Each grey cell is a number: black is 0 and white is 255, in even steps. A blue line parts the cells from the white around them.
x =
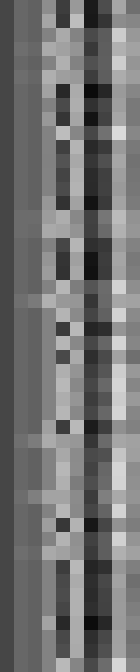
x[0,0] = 70
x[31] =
[70, 111, 124, 171, 156, 151, 54, 106, 166, 161]
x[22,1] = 103
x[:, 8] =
[166, 140, 204, 176, 205, 172, 154, 158, 166, 218, 154, 166, 158, 154, 163, 187, 177, 154, 165, 161, 210, 166, 210, 149, 212, 162, 205, 212, 204, 212, 144, 166, 196, 213, 211, 169, 211, 146, 209, 176, 150, 162, 154, 155, 154, 161, 162, 214]
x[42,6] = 43
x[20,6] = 85
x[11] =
[70, 103, 97, 129, 83, 168, 54, 80, 166, 114]
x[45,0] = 70
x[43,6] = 47
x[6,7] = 38
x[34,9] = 144
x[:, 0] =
[70, 70, 70, 70, 70, 70, 70, 70, 70, 70, 70, 70, 70, 70, 70, 70, 70, 70, 70, 70, 70, 70, 70, 70, 70, 70, 70, 70, 70, 70, 70, 70, 70, 70, 70, 70, 70, 70, 70, 70, 70, 70, 70, 70, 70, 70, 70, 70]
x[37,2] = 97
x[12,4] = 68
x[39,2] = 103
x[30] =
[70, 103, 97, 160, 60, 185, 28, 62, 144, 129]
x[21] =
[70, 111, 122, 176, 152, 150, 54, 105, 166, 162]
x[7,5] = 174
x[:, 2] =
[97, 97, 97, 103, 97, 102, 97, 97, 97, 97, 97, 97, 97, 97, 97, 108, 105, 97, 97, 97, 97, 122, 97, 97, 97, 97, 97, 97, 97, 97, 97, 124, 97, 97, 97, 127, 97, 97, 97, 103, 97, 97, 97, 97, 97, 97, 97, 97]
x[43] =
[70, 103, 97, 130, 70, 177, 47, 66, 155, 126]
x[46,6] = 52
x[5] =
[70, 109, 102, 175, 158, 153, 61, 94, 172, 157]
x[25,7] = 74
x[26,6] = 61
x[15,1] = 108
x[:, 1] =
[103, 103, 103, 110, 103, 109, 103, 103, 103, 103, 103, 103, 103, 103, 103, 108, 108, 103, 103, 103, 103, 111, 103, 103, 103, 103, 103, 103, 103, 103, 103, 111, 103, 103, 103, 109, 103, 103, 103, 110, 103, 103, 103, 103, 103, 103, 103, 103]
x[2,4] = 170
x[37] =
[70, 103, 97, 158, 55, 179, 23, 70, 146, 125]
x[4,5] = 130
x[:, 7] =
[77, 53, 92, 94, 95, 94, 38, 72, 66, 113, 58, 80, 64, 65, 58, 118, 106, 56, 61, 59, 107, 105, 97, 46, 102, 74, 86, 104, 84, 103, 62, 106, 80, 103, 106, 127, 100, 70, 94, 94, 48, 72, 67, 66, 39, 72, 80, 108]
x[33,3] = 130

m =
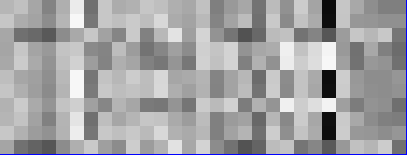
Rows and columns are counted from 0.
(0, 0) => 182
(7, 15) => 186
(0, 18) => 115
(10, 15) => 140
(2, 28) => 118
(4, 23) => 247
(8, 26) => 140
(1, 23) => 13
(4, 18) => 177
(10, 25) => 193
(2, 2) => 105
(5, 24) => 205
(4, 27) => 147
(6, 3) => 139
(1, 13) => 163
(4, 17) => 128
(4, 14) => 209
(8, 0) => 181
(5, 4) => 184
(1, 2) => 163
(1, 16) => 163
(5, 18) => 108
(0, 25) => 168
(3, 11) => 134
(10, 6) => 201
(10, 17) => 83
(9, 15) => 128
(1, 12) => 171
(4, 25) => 114
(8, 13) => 156
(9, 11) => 216
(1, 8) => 191
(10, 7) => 159
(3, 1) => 198
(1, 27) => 144
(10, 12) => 226
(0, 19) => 187
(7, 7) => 134
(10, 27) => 204

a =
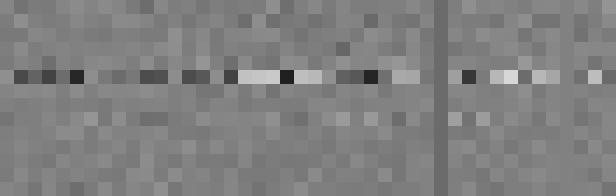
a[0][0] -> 133
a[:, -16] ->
[127, 119, 124, 118, 150, 169, 130, 130, 109, 124, 122, 119, 119, 125]
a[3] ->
[126, 138, 125, 129, 132, 129, 130, 129, 130, 133, 129, 137, 142, 125, 137, 122, 129, 126, 127, 121, 132, 123, 126, 122, 103, 133, 134, 125, 118, 135, 123, 107, 118, 125, 124, 134, 138, 130, 120, 135, 129, 136, 135, 135]
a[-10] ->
[123, 132, 127, 111, 131, 126, 135, 137, 133, 126, 140, 123, 135, 129, 149, 128, 111, 137, 121, 116, 140, 138, 121, 131, 144, 134, 133, 144, 150, 138, 125, 107, 133, 133, 128, 126, 127, 152, 132, 138, 129, 133, 116, 128]
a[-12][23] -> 127
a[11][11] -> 127
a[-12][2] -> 135
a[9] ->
[126, 130, 127, 130, 139, 139, 124, 137, 130, 130, 132, 136, 124, 123, 121, 127, 130, 132, 126, 136, 127, 124, 130, 123, 134, 131, 129, 138, 124, 124, 121, 107, 123, 120, 127, 137, 127, 124, 125, 124, 129, 134, 128, 134]
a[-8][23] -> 120
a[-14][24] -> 133
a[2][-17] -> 135
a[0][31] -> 107
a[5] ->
[143, 74, 99, 67, 109, 39, 142, 121, 108, 120, 77, 81, 141, 77, 88, 141, 67, 193, 197, 201, 32, 190, 184, 144, 97, 88, 37, 112, 169, 166, 119, 107, 159, 55, 123, 183, 215, 108, 183, 166, 129, 113, 189, 107]
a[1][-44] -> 124
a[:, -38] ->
[132, 129, 123, 130, 135, 142, 128, 126, 149, 124, 124, 131, 127, 123]
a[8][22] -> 128
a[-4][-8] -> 120
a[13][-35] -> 134
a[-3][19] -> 124
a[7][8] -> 130
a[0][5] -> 139
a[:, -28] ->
[122, 124, 132, 129, 111, 67, 137, 130, 134, 130, 127, 120, 133, 134]
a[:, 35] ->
[133, 117, 135, 134, 126, 183, 126, 129, 126, 137, 131, 126, 134, 117]
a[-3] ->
[125, 130, 124, 120, 134, 128, 131, 137, 125, 122, 140, 127, 121, 131, 122, 123, 120, 133, 119, 124, 120, 121, 123, 130, 122, 136, 128, 121, 119, 131, 134, 107, 132, 124, 135, 126, 134, 124, 129, 131, 129, 130, 129, 136]
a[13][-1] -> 116

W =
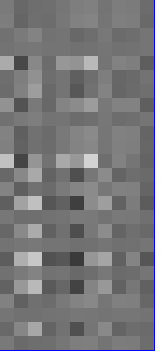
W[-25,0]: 122
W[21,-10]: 97
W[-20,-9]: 145
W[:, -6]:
[126, 129, 104, 113, 147, 95, 87, 139, 108, 132, 131, 152, 79, 133, 63, 122, 78, 112, 58, 105, 67, 131, 119, 80, 126]
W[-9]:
[103, 137, 171, 97, 112, 78, 120, 140, 100, 111, 105]
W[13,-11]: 131
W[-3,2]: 113
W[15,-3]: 121
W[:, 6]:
[128, 132, 110, 114, 185, 110, 113, 156, 111, 138, 135, 211, 119, 139, 140, 121, 120, 113, 150, 110, 132, 136, 118, 117, 127]
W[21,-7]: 121
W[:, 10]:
[108, 105, 117, 117, 94, 115, 111, 95, 117, 101, 103, 100, 106, 101, 92, 112, 105, 117, 86, 117, 97, 103, 115, 107, 109]
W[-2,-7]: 114
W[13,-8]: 107
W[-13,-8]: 99
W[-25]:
[122, 104, 110, 111, 118, 126, 128, 116, 125, 123, 108]
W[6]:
[108, 129, 157, 105, 116, 87, 113, 131, 102, 107, 111]
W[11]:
[193, 69, 149, 114, 169, 152, 211, 110, 130, 117, 100]
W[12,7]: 139
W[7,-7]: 132
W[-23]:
[113, 122, 131, 114, 116, 104, 110, 120, 107, 110, 117]
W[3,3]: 116
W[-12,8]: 129
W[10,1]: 98
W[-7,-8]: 82
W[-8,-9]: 120
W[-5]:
[98, 152, 185, 90, 103, 67, 132, 152, 98, 119, 97]
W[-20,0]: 110
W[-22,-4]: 117

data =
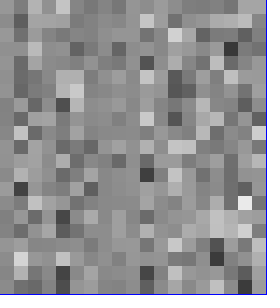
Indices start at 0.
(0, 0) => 151
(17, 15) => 82
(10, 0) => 147
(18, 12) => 123
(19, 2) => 118
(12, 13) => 153
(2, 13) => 168
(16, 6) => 141
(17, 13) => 156
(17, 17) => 121
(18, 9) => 151
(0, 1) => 125
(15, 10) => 107
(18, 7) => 144
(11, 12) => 155
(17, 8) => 151
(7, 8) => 153
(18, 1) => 212
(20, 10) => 95
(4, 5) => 128
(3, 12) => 160
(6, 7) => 136
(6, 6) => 132
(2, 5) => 133
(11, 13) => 125
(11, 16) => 111
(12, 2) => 157
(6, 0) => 147
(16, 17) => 208
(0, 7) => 132
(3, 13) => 152
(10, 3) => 146
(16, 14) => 164
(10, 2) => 163
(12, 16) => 110
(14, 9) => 139
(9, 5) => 162

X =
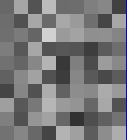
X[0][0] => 104
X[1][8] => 167
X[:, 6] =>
[127, 111, 143, 61, 75, 89, 137, 103, 78, 92]
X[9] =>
[114, 134, 104, 68, 179, 160, 92, 141, 173]
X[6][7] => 171
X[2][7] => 144
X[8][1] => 81
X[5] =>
[97, 137, 162, 82, 60, 135, 89, 73, 92]
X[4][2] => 135
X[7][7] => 168
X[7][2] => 120
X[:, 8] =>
[65, 167, 133, 110, 137, 92, 154, 82, 115, 173]
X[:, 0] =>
[104, 109, 111, 125, 113, 97, 69, 159, 127, 114]
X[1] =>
[109, 81, 167, 106, 168, 154, 111, 69, 167]
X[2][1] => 123
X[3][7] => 91
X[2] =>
[111, 123, 101, 209, 154, 163, 143, 144, 133]
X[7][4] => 154
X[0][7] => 135
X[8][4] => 103

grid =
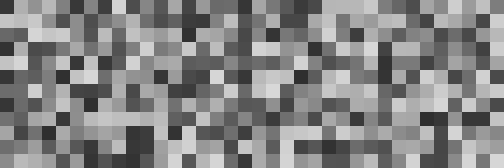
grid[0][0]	55
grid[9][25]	179
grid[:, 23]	[182, 193, 209, 114, 80, 183, 199, 83, 168, 117, 50, 84]
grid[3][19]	201
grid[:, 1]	[176, 188, 93, 175, 213, 103, 109, 107, 96, 69, 124, 186]
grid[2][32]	108
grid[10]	[110, 124, 157, 91, 149, 87, 57, 133, 188, 55, 60, 160, 191, 209, 152, 163, 74, 197, 168, 91, 209, 68, 86, 50, 69, 108, 91, 81, 166, 169, 153, 70, 116, 197, 172, 158]
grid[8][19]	59
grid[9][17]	62
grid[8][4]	56
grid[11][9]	51
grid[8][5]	142
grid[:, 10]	[134, 110, 170, 207, 135, 142, 169, 108, 176, 60, 60, 87]
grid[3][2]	75
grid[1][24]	117
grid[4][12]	170
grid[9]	[165, 69, 113, 47, 170, 126, 148, 164, 152, 53, 60, 193, 51, 205, 86, 77, 111, 62, 150, 116, 194, 199, 205, 117, 204, 179, 143, 171, 140, 131, 191, 74, 212, 119, 154, 135]
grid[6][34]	181
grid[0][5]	56
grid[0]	[55, 176, 146, 184, 128, 56, 132, 62, 211, 77, 134, 87, 167, 69, 153, 106, 108, 54, 166, 120, 88, 59, 73, 182, 183, 183, 200, 125, 102, 77, 165, 138, 206, 155, 192, 125]
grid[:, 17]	[54, 84, 72, 75, 96, 55, 105, 87, 133, 62, 197, 56]
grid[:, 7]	[62, 117, 187, 153, 56, 110, 78, 176, 197, 164, 133, 83]
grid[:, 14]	[153, 58, 173, 106, 96, 67, 101, 130, 194, 86, 152, 182]
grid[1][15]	130
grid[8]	[113, 96, 165, 175, 56, 142, 186, 197, 190, 190, 176, 187, 96, 86, 194, 127, 91, 133, 93, 59, 111, 130, 75, 168, 141, 57, 132, 88, 169, 167, 47, 55, 147, 55, 55, 195]
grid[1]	[196, 188, 200, 143, 80, 141, 78, 117, 142, 179, 110, 78, 97, 60, 58, 130, 189, 84, 116, 175, 71, 71, 169, 193, 117, 168, 155, 183, 189, 107, 68, 185, 169, 140, 72, 206]
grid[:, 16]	[108, 189, 136, 91, 134, 89, 203, 122, 91, 111, 74, 108]
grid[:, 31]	[138, 185, 75, 95, 102, 174, 204, 213, 55, 74, 70, 71]
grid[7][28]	203
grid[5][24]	211
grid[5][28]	171
